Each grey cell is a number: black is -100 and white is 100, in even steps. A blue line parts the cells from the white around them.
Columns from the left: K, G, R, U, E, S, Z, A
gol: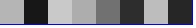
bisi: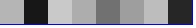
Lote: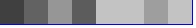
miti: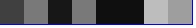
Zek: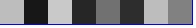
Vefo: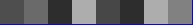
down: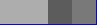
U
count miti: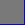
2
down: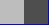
K
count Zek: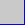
1

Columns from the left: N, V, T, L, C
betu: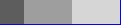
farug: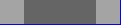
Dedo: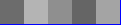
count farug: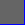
3
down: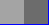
N
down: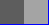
N
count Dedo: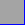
1
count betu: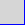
2
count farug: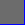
0
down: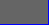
L

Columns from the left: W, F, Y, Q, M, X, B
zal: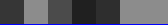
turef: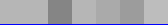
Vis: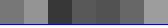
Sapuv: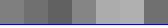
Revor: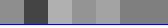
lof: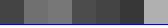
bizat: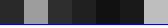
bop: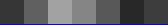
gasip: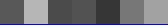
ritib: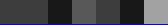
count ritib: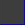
3
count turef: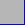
3
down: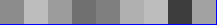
B
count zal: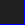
1

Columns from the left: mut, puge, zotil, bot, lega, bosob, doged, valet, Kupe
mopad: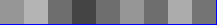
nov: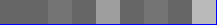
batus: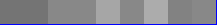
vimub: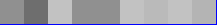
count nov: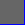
5
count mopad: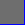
3
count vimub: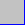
3
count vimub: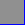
3
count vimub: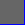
0
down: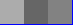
valet
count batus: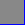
4

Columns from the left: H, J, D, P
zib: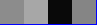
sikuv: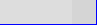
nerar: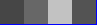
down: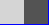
P
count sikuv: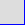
3
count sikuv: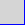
1
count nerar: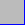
0
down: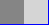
P

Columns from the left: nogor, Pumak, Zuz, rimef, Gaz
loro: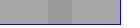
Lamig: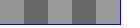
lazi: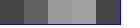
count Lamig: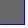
2
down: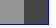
nogor
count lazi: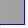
1
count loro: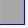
4

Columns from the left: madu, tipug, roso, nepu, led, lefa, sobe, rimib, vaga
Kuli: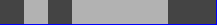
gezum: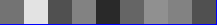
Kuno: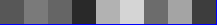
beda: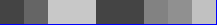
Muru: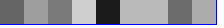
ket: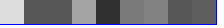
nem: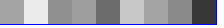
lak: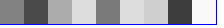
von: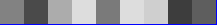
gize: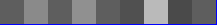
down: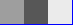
tipug
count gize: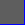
4
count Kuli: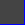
4
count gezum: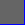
1
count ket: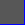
3

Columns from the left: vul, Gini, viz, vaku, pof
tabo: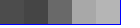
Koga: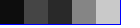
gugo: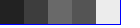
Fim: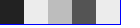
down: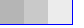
pof
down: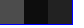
vul
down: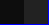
vul
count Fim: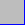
1
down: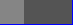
vaku
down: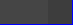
Gini

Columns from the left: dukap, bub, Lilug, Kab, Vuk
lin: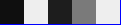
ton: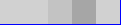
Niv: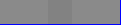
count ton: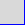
0
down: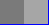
Kab
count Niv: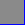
4
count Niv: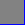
1
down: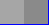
Kab
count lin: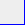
2

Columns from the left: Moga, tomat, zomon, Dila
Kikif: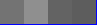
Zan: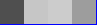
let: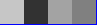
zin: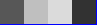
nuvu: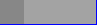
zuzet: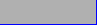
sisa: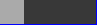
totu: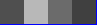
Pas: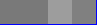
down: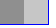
tomat
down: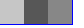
Moga
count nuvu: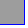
0
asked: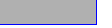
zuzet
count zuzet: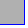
4
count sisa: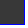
3

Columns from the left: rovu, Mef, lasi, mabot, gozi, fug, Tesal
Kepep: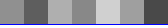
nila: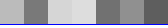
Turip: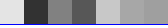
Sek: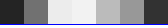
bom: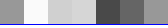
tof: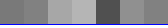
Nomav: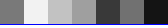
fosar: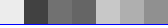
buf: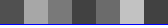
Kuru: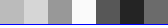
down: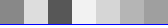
mabot
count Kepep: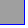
1
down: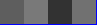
Mef
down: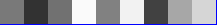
Mef

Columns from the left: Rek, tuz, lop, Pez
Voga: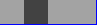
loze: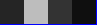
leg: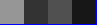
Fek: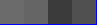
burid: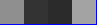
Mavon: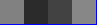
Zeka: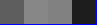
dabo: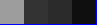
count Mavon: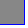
1
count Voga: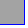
3
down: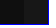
Pez
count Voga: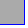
0

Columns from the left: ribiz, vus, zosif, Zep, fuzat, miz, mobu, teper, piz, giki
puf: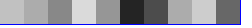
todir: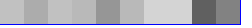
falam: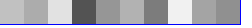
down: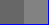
giki
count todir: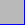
2

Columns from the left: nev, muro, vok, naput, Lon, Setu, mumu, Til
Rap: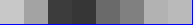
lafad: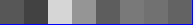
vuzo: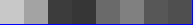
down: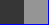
naput
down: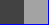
muro

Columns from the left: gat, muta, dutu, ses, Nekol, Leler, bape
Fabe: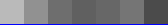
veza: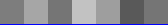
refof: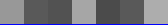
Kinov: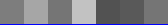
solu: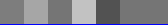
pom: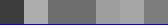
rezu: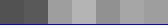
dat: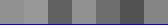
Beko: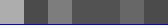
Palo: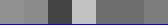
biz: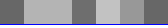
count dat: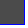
0
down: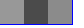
muta
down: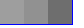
Nekol
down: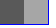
muta
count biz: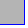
2
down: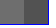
Nekol

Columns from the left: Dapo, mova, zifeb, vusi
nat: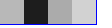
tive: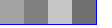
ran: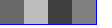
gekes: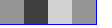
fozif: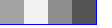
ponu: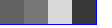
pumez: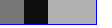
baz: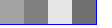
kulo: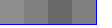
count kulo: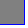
2
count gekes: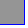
2
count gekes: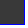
0

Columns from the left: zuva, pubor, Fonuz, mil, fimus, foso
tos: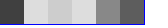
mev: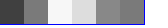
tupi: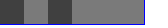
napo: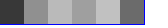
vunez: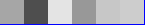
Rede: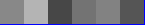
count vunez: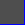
1
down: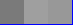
mil
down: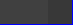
zuva
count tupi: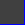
2
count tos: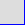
2
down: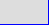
mil

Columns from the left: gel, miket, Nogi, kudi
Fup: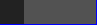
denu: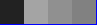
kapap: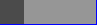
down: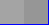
miket
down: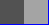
miket
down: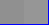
Nogi
